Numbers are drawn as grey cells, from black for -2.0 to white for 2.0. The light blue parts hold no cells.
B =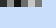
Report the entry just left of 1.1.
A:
-0.3
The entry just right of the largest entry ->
-0.1
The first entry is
-1.3

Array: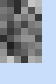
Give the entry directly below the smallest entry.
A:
-1.1
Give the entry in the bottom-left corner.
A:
0.5
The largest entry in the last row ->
1.1
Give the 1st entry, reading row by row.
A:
-0.5
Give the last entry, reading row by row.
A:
0.5
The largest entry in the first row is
1.1
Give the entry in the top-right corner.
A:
0.9
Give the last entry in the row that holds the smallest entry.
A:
0.1
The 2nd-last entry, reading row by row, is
0.7
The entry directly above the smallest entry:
-0.7
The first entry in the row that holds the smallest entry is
-0.1
